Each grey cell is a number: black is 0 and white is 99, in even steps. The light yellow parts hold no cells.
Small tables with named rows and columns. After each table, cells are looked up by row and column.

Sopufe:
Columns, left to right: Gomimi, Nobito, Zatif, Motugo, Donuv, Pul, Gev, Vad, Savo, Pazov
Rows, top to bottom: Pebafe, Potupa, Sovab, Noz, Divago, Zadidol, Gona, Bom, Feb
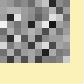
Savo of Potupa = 34
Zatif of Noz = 46
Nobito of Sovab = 15
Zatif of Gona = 64
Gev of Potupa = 53
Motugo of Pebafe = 54
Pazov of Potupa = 61
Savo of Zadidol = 61
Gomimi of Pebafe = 62
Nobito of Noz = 59
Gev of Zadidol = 53
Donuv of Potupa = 56
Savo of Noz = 62
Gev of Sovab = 51
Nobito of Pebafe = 58
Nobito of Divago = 67
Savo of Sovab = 77
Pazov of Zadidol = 69
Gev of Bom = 12
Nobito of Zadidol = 18
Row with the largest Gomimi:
Noz

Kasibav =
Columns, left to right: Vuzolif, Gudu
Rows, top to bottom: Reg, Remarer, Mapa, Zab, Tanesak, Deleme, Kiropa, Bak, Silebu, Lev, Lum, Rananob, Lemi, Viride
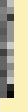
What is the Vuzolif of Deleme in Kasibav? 39
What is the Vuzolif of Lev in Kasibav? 39
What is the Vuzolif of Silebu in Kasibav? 39
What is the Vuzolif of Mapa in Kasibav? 47
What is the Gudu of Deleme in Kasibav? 58
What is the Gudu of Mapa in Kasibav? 22
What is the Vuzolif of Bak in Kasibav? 25
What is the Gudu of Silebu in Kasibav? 72

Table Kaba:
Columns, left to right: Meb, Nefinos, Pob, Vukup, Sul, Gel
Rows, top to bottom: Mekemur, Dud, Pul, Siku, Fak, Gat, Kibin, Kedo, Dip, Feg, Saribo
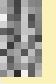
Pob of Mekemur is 26
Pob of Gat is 28
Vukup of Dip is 80
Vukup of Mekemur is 68
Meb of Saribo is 53
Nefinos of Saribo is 73
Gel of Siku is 51
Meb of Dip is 81
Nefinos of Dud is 55
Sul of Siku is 36
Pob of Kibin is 56
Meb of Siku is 81
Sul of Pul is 30
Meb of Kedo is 29
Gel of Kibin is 71
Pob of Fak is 48
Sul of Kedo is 73
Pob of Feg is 55
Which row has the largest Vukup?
Saribo

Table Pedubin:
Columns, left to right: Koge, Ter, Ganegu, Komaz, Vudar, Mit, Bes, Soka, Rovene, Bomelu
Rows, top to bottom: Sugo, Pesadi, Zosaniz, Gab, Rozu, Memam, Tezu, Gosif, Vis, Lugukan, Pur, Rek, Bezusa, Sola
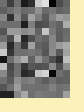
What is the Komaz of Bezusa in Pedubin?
43
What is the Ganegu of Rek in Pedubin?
55
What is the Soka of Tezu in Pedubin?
52
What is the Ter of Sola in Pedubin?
13
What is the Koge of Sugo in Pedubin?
43
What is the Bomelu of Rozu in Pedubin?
41
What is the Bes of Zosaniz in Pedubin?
35
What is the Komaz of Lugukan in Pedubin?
21
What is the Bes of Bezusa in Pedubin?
43
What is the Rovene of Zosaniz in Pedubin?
61
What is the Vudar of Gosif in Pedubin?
46
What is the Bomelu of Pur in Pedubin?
38
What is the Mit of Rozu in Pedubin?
38
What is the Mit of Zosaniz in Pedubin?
49
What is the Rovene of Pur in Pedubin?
43
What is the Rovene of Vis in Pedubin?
19
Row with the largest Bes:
Sugo

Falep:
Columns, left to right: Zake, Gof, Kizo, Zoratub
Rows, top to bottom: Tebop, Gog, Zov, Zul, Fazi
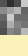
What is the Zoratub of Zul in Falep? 45
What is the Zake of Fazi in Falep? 31
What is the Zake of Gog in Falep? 54
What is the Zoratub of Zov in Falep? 42
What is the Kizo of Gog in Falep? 70
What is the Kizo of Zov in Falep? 42
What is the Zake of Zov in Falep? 40
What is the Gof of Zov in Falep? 79
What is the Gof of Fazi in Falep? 52
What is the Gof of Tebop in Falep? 18
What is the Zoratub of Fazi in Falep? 71
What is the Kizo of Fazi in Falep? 47
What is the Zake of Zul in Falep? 34
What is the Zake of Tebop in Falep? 32
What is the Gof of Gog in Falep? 62
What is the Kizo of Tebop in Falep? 29

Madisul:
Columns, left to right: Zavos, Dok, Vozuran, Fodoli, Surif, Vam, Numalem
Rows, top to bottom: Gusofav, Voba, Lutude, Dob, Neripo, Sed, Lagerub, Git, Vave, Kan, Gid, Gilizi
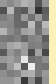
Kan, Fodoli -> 34
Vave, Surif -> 44
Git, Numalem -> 28
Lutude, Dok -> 54
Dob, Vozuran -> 41
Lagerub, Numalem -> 43
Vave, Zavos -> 59
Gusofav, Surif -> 65

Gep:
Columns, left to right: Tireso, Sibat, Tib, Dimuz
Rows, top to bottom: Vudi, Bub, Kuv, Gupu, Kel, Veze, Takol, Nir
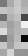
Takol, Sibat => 62
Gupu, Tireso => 70
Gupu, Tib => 69
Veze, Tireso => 40
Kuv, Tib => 74
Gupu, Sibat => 62
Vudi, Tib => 77
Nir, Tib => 58
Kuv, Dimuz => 28
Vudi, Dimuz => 67
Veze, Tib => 72
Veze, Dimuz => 3
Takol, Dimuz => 78
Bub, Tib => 78
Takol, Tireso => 77
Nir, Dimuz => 57
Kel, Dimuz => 71
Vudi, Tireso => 47
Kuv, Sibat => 69
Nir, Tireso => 65

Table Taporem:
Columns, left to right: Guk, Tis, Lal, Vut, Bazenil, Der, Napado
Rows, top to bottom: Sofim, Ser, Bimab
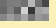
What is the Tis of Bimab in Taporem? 61
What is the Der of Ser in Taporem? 62
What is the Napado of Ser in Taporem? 66
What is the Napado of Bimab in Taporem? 55
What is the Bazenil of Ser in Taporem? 21
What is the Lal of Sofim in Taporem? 49
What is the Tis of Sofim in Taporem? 48
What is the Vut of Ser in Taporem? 81
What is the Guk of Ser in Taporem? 40
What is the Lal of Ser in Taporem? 37
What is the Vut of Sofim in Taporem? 44
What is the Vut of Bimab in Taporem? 64
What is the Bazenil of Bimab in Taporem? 45
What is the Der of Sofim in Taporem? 43
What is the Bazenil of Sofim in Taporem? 71
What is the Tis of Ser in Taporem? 50
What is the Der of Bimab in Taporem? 59

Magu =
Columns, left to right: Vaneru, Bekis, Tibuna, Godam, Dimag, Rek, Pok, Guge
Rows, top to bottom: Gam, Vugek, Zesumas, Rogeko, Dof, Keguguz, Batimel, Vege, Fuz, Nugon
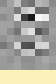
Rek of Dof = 33
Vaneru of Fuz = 60
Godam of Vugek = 77
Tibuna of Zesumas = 87
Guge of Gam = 54
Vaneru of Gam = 54
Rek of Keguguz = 69
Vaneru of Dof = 63
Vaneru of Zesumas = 55
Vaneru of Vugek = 62
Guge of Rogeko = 59
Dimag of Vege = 77
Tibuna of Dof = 45
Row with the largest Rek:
Zesumas

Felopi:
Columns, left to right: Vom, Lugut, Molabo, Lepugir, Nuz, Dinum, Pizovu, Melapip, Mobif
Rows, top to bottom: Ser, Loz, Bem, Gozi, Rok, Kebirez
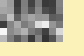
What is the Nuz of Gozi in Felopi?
56
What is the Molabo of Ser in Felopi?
23
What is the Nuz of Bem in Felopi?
64
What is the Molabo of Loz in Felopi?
26
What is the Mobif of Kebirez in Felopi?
63
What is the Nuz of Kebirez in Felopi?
22
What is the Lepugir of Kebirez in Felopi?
49
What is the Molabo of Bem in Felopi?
38
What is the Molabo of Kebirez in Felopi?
34
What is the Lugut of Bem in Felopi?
74
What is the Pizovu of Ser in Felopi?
22

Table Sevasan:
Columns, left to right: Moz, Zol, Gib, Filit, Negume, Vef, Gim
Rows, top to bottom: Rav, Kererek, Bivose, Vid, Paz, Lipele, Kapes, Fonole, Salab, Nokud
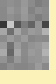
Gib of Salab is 59
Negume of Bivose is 54
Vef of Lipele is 54
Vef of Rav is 49
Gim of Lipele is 53
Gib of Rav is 54

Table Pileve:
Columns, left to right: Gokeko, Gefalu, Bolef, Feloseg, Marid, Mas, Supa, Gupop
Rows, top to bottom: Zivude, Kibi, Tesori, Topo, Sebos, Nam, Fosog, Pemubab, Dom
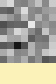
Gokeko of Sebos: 43
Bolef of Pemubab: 52
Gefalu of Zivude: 84
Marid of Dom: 46
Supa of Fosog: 51
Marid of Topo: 90
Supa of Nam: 44
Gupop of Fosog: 79
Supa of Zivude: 53
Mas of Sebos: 42
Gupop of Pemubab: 81
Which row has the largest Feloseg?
Kibi

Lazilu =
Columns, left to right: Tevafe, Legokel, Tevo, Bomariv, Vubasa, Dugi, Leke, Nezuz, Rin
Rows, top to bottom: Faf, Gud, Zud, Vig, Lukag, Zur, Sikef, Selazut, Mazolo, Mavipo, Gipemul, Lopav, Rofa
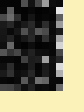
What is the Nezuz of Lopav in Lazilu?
4
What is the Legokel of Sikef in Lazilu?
40
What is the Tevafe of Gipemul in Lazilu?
10
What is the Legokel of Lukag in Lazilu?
4
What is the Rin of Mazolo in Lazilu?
15
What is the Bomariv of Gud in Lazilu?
1
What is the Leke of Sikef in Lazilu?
2
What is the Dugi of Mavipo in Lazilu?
2
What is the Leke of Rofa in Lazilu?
5
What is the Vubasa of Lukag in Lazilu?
14
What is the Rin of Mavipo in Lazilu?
85
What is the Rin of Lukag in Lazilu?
10
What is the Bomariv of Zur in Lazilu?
9
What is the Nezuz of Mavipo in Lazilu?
5

